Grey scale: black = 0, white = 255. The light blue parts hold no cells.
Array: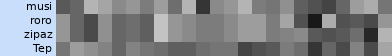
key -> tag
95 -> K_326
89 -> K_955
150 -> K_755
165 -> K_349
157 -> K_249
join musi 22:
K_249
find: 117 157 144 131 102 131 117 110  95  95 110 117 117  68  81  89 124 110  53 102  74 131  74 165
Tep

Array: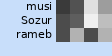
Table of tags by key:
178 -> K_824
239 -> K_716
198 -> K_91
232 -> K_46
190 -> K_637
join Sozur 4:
K_637
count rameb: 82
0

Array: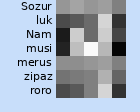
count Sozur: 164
1
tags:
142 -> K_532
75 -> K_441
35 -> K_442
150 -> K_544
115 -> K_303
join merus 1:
K_532

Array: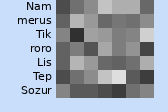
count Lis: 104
1
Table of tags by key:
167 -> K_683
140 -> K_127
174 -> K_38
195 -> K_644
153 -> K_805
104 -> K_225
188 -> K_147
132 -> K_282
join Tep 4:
K_644
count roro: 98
1
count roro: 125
2

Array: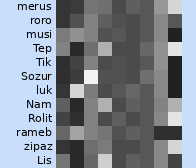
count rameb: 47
2
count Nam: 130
2
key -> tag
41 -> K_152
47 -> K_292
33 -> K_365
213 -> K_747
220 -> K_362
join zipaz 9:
K_747
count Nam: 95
2

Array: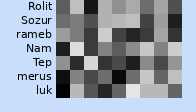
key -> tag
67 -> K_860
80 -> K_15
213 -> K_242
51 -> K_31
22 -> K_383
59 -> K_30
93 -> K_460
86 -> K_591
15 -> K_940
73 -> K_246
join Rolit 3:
K_383
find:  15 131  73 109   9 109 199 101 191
merus
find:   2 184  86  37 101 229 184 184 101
luk
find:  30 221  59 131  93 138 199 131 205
Nam
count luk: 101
2
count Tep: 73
2

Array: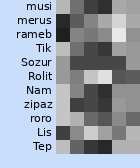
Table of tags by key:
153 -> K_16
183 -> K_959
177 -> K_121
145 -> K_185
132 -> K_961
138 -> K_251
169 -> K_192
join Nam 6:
K_185
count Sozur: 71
4
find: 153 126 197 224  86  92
Rolit
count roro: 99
0

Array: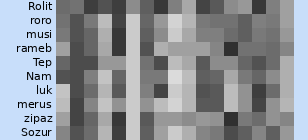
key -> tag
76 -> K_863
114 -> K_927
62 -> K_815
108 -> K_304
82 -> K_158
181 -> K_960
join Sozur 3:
K_304
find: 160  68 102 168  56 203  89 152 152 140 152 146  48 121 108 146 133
zipaz
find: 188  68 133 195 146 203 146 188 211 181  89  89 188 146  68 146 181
merus
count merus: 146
4
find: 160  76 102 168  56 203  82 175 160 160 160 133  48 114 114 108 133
rameb
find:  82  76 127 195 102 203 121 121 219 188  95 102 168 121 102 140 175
Nam
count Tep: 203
1

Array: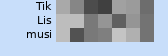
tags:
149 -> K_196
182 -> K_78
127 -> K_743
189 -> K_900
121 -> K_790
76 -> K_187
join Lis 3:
K_790
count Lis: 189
2
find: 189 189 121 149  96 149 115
Lis

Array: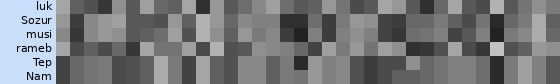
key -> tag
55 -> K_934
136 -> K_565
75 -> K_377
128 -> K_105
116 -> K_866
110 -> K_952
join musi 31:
K_105
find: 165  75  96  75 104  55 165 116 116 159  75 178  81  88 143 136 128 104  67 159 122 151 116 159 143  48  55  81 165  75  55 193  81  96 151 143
rameb

